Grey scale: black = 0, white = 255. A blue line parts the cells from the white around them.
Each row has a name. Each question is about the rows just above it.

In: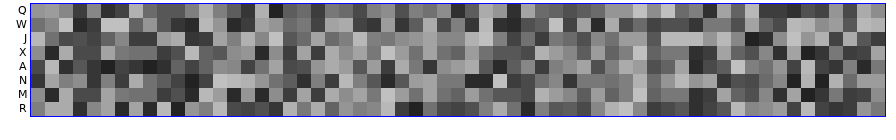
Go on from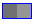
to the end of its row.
[ 67 184  67  54 127  42 120]
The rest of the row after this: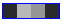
[ 61 163 149 107 120  67 163 171  67  54 156  54  93 171  74 127  54 184
  48  42  80  93 192  67 163  42 171  74 107  67  80  80  54 120 120  80
 163  99  74 184 177 141 156  87 184 177]
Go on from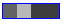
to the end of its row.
[ 48  80  67 149  74 171 141]
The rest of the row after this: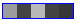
[ 61 149 120]

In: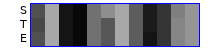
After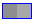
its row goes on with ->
[ 93  27  53 127 149]
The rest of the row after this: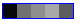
[ 27  53 127 149]
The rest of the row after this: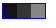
[149]
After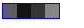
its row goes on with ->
[149]
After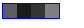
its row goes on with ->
[149]

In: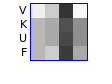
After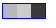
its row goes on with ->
[169]
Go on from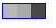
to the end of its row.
[142]
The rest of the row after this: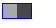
[142]
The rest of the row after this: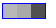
[142]
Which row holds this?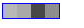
U
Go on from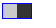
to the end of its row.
[247]
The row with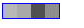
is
K

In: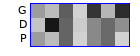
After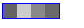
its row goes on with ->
[143]
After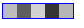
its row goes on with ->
[45]
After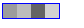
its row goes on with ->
[137 106 210]
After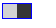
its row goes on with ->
[182  45]
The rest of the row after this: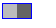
[210 137 106 210]

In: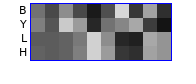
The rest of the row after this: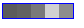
[ 39  32 168 148]
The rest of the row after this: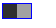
[148]
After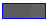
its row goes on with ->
[121 209 141  39  32 168 148]

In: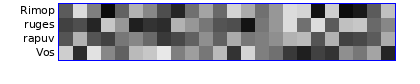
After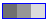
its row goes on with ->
[212  19 206  11  25  91 192]
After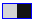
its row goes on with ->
[206  11  25  91 192]
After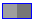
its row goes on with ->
[186  51 212 127 112  57  31  65  51 143 119 164  37]

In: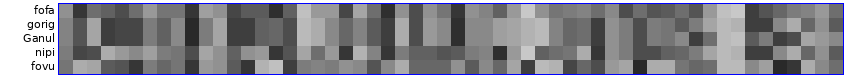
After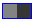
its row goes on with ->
[124  97  97  84  91 124 131  47 153 200  97 110 117 172  54 145 124  77
  77  97 103 124 165 186 178  62  62 137 172 103 145  91]
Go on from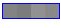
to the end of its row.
[ 84 137 172 103 103 103 145  91 137 103 165  62 186 178  70 103  77 153
 165  41 172 172 117 103 110 186 186 137 159  41  54 172 137 110]
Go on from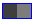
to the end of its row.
[131 124 145 137  84 137 172 103 103 103 145  91 137 103 165  62 186 178
  70 103  77 153 165  41 172 172 117 103 110 186 186 137 159  41  54 172
 137 110]
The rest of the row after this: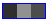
[145 117  54 145 131  97 153 200 145 117 124 131 110 137  77 110  84  91
 110  84 153 192 200  62  84 103 124 131 153 110]
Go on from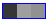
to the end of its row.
[ 70  91  91  47  97 192 153 153  70 165 110  47 145  77 145 117  54 145
 131  97 153 200 145 117 124 131 110 137  77 110  84  91 110  84 153 192
 200  62  84 103 124 131 153 110]
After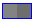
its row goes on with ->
[137  77 110  84  91 110  84 153 192 200  62  84 103 124 131 153 110]

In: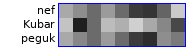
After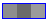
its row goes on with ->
[107  59  52 100 202]
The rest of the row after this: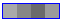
[107  59  45 142 122]
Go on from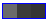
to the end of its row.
[100 202]

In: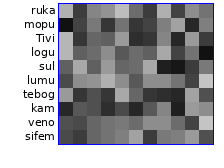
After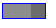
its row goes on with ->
[ 67 196]
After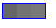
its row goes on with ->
[108 141 141 108  67 196]
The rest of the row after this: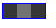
[ 67 127 162  39 127]

